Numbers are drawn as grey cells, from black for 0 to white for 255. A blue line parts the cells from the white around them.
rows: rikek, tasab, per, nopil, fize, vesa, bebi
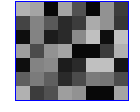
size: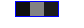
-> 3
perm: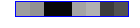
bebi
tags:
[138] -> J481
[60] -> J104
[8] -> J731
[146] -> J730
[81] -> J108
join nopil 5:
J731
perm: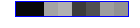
bebi
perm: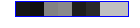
fize
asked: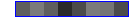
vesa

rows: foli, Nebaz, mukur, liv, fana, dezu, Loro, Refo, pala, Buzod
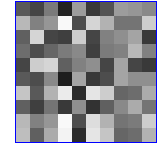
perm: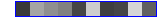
mukur
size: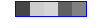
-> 5
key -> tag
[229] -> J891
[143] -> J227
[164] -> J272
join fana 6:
J227
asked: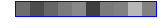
liv
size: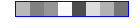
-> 8
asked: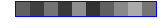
Refo

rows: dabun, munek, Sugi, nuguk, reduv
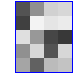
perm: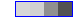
dabun
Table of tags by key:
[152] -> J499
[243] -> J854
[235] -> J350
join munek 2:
J854
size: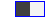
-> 2

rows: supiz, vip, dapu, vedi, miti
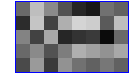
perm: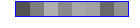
vedi
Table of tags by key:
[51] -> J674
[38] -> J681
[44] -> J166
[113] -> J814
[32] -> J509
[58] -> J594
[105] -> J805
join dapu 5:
J674

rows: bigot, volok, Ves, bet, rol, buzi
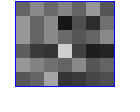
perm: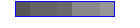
Ves
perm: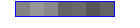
bigot
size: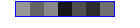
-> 7
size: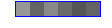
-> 6
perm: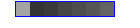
buzi
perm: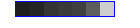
bet

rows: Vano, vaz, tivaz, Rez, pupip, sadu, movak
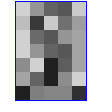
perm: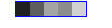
pupip
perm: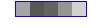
Rez
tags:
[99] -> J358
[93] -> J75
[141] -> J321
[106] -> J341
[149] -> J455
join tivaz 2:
J341
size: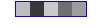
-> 5
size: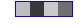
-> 4

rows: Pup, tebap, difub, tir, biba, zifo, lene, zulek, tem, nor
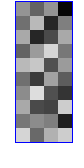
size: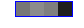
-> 4
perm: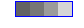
tir
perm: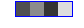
lene

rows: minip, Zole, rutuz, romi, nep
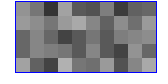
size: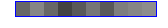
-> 10
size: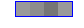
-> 4
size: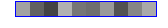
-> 10
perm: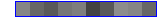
rutuz
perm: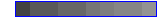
romi

